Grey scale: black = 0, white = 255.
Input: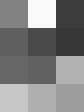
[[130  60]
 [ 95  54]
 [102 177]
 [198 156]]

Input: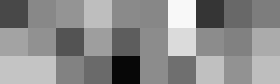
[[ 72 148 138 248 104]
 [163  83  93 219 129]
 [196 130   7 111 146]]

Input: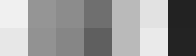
[[240 140 186  34]
 [231 134 186  35]]

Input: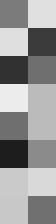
[[123]
 [223]
 [ 49]
 [236]
 [111]
 [ 29]
 [202]
 [200]]

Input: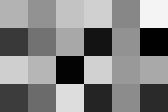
[[179 195 135]
 [ 57 168 146]
 [207   3 153]
 [ 60 221 140]]

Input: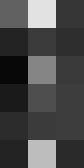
[[97 54]
 [35 46]
 [ 8 58]
 [26 61]
 [44 61]
 [35 42]]

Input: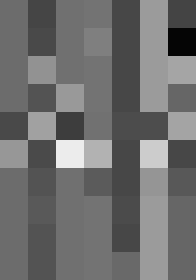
[[108 112  71  68]
 [108 112  71   5]
 [108 112  71 165]
 [108 153  71 102]
 [ 73  61  76 164]
 [151 236  71  71]
 [108 112  71  88]
 [108 112  75 102]
 [108 112  71 102]
 [108 112 105 102]]
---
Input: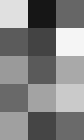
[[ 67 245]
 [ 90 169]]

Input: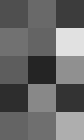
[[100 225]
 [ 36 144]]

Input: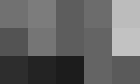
[[117  93]
 [ 35  28]]

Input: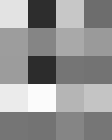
[[133 169]
 [ 44 117]]

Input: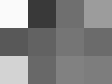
[[ 98 117]
 [104 129]]

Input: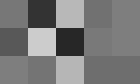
[[204  39]
 [116 182]]

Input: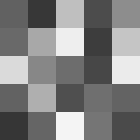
[[168 238]
 [135 109]]
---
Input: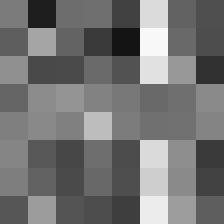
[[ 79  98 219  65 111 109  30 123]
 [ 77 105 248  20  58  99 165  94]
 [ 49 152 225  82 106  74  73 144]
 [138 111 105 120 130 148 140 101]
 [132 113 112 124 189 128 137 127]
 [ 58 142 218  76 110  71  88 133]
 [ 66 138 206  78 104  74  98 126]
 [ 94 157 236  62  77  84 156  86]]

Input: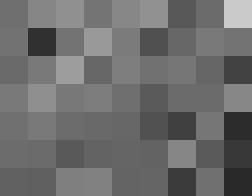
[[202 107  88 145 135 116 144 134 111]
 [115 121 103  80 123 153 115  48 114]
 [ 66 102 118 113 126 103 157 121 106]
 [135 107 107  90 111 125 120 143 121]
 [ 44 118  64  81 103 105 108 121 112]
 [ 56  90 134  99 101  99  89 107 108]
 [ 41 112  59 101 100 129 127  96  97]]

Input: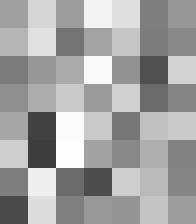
[[151 126 223 243 157 214 159]
 [135 124 198 163 115 224 181]
 [211  80 147 249 170 151 123]
 [133 107 209 154 200 172 143]
 [203 192 119 201 250  66 167]
 [130 175 137 162 253  61 205]
 [133 185 205  76 107 239 126]
 [157 195 148 152 127 221  74]]

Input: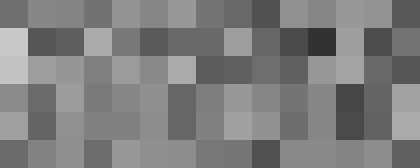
[[ 88 147 152 134 145  81 104 116 152 134 147 114 133 135 112]
 [115  77 158  50  74 102 158 105 104  90 120 170  95  85 201]
 [ 85 105 164 152  97 110  97  91 171 137 155 127 150 157 194]
 [161 101  71 135 116 134 152 125 102 143 135 122 155 106 138]
 [170  99  74 134 109 146 160 129 102 141 129 129 144 101 160]
 [ 96 141 132 137 137  81 117 119 141 143 152 108 143 131 106]]

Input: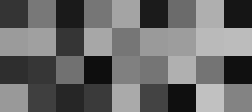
[[ 21 175 107  27 164 118  26 120  52]
 [188 186 157 154 118 167  53 160 155]
 [ 16 116 176 117 128  14 113  54  46]
 [131 193  15  67 170  58  38  63 153]]

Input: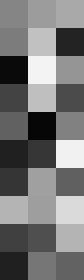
[[169 156 133]
 [ 35 193 124]
 [149 243  10]
 [ 75 191  67]
 [129   6  97]
 [241  54  32]
 [ 96 160  53]
 [218 158 180]
 [180  79  64]
 [ 98 118  32]]

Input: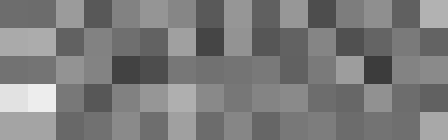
[[178  96 143 125  77 151  96 150  89 134 149 130  88 155 108 109]
 [ 99 122 100  80 133  98  86 147  69 160  98 111 130  97 172 170]
 [138 131  60 157 122  97 121 116 113 119  77  66 131 147 116 114]
 [ 97 109 145 103 109 138 132 119 137 175 150 129  87 120 237 226]
 [168 111 115 108 125 120 102 134 108 160 110 138 113 104 164 164]]
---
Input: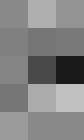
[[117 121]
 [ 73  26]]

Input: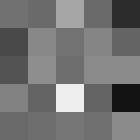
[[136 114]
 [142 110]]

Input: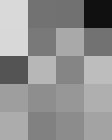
[[121 169]
 [183 133]]

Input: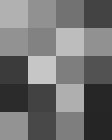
[[130 189]
 [198 126]]

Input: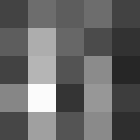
[[173 103]
 [181  83]]

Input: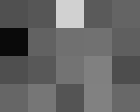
[[ 98 112]
 [ 88 115]]

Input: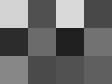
[[107  31]
 [ 74  81]]
